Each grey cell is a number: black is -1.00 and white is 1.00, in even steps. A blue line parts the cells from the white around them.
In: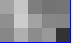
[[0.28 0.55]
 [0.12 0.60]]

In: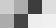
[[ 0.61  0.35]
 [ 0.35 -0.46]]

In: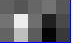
[[-0.24 -0.33]
 [-0.10  0.85]]

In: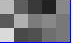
[[ 0.46 -0.27]
 [-0.30  0.38]]

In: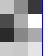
[[ 0.55  0.10]
 [-0.41  0.36]]

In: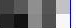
[[-0.49 -0.31]
 [-0.71 -0.86]]

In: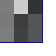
[[-0.03  0.60]
 [-0.05 -0.52]]
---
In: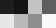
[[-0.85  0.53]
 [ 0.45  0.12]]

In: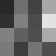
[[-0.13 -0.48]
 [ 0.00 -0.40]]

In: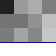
[[ 0.21  0.36]
 [-0.10  0.13]]

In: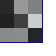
[[ 0.19  0.01]
 [-0.50  0.60]]

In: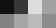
[[-0.57  0.73]
 [ 0.30  0.47]]

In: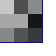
[[-0.39  0.08]
 [ 0.31 -0.83]]
